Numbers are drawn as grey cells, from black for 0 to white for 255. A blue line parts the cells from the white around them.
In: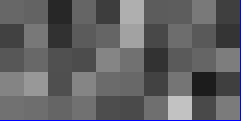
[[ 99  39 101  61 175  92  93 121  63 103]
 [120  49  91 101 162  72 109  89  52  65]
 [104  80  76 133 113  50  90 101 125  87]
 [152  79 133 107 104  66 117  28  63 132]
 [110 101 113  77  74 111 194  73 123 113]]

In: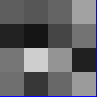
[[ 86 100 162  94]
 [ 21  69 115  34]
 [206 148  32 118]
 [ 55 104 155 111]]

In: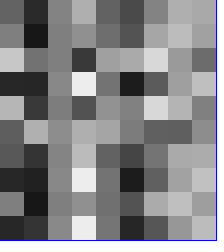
[[ 42 131 175  98  74 131 175 169  99]
 [ 23 127 144 110  83 166 188 161 127]
 [114 127  57 160 170 216 154 108 199]
 [ 38 136 237 115  28  91 159 191  39]
 [ 57 125  82 146 129 216 180 128 182]
 [176 141 175 165 124  96  95 141  94]
 [ 52 132 187  98  69 116 170 172  88]
 [ 33 136 237 115  28  96 162 193  39]
 [ 23 127 144 112  83 171 191 158 127]
 [ 52 137 237 117  38  86 151 188  39]]

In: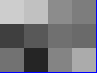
[[193 140 125 205]
 [ 88 112 106  63]
 [ 37 132 171 114]]

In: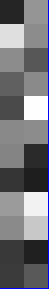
[[149  37]
 [140 223]
 [ 87 140]
 [138  96]
 [254  74]
 [140 137]
 [ 42 132]
 [ 30  53]
 [242 155]
 [200 138]
 [ 32  57]
 [ 89  59]]

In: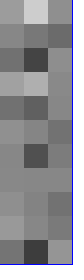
[[205 143 156]
 [120 107 135]
 [ 68 142 113]
 [175 137 161]
 [ 96 135 113]
 [133 114 144]
 [ 80 124 135]
 [135 135 136]
 [131 114 143]
 [135 122 153]
 [ 61 149 116]]
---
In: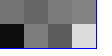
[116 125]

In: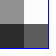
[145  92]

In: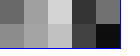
[105 164]

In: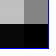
[192   0]

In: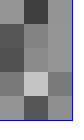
[149 132 149]

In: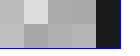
[187 167]

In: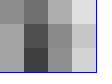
[141  79 142]
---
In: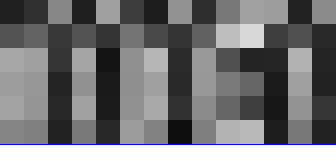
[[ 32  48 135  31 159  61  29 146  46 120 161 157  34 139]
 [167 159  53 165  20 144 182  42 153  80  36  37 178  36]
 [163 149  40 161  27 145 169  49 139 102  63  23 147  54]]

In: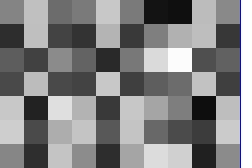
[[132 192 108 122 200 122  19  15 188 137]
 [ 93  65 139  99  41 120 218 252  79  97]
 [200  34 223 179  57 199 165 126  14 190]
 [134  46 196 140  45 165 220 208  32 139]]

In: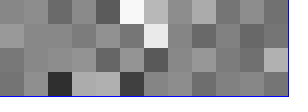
[[135 141 106 138  91 248 184 141 171 117 141 113]
 [120 136 141 147 102 148  89 136 151 124 112 177]]

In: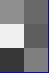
[[143 105]
 [ 55 127]]

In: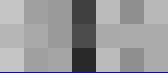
[[197 160 154  64 187 143 184]
 [197 160 165  41 187 143 171]]

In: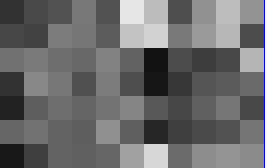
[[ 50  73  82 120  82 230 188  78 145 189 147]
 [113 122 110 104 130  98  18  76  61  72 181]
 [ 34  94 110 101 115 133  88  71  96 118  72]
 [ 24  63  99  96 102 161 215 107 141 148 139]]

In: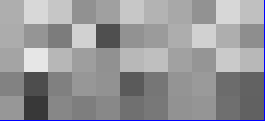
[[174 216 198 145 160 199 179 168 146 215 192]
 [164 230 183 158 145 184 191 161 149 202 184]
 [151  56 135 126 136 112 120 146 149 111  97]]
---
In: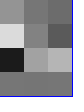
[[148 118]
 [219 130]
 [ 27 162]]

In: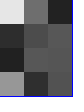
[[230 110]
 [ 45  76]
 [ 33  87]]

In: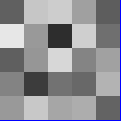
[[ 96 198]
 [231 153]
 [ 95 150]]

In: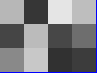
[[183  54]
 [ 69 187]
 [137 200]]

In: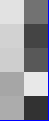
[[226 114]
 [210  68]
 [206  88]]

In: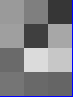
[[154 127]
 [159  63]
 [106 219]]

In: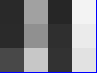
[[ 41 161]
 [ 42 144]
 [ 72 199]]

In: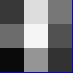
[[ 56 221]
 [108 245]
 [ 10 149]]
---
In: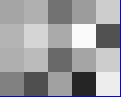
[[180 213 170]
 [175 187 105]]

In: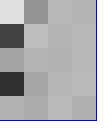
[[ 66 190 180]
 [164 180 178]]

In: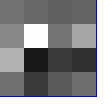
[[136 254 116]
 [178  25  59]]

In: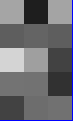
[[ 94 100  94]
 [212 159  66]]

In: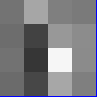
[[109  66 152]
 [114  54 246]]

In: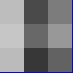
[[198 104 152]
 [187  55  98]]
